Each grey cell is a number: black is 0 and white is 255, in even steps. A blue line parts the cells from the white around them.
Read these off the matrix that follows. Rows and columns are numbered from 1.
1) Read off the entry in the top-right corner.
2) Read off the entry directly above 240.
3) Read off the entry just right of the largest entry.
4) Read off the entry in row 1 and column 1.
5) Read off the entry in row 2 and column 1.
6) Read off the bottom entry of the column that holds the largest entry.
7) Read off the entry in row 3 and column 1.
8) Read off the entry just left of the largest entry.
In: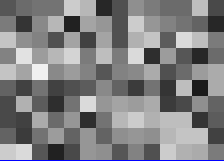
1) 73
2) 156
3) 137
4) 86
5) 123
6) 86
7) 196
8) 164

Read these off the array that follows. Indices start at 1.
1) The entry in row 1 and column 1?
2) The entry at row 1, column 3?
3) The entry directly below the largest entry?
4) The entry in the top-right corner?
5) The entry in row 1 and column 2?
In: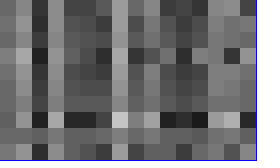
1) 104
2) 53
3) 126
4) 68
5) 134

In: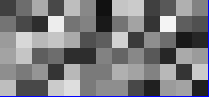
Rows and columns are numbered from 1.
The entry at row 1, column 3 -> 170
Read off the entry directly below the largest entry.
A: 109
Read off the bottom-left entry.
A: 190
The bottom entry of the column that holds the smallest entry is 142
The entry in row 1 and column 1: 64
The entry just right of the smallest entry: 197
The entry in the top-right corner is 130
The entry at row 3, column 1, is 155
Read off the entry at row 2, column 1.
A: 116
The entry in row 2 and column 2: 72
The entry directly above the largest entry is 88
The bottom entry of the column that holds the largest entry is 155
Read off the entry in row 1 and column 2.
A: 109
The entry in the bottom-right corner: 32
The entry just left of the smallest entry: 136
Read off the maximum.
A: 244
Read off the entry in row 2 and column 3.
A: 45

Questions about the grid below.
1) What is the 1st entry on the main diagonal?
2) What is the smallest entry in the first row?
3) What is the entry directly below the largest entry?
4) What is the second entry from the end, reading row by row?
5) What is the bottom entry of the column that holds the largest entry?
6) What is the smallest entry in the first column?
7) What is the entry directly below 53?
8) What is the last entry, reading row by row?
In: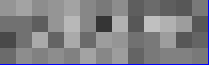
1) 149
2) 87
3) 121
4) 129
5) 121
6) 73
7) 157
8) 121

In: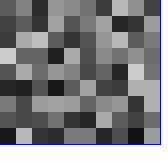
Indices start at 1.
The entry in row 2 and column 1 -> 66
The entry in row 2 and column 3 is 52
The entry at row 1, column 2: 129
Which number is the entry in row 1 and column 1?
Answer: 93
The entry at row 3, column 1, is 60
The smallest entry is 18
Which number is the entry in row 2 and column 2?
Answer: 93
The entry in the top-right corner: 66
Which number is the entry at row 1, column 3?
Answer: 45
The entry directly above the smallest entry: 66
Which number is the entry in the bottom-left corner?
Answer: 25
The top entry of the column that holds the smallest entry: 143
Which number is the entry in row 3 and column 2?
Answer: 169
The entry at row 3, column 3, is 190
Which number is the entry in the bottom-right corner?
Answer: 156
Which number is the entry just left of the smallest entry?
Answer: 78

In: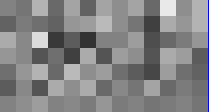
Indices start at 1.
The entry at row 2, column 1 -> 98
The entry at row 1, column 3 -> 179
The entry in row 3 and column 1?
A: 171
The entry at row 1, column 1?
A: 130
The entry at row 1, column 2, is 117
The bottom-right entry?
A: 117
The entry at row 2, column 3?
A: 111
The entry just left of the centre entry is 171
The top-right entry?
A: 179
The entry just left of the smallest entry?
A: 92
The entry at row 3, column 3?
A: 220
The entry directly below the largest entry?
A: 171
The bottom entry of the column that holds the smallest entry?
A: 123
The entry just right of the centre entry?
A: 157
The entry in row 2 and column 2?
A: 123
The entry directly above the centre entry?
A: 130
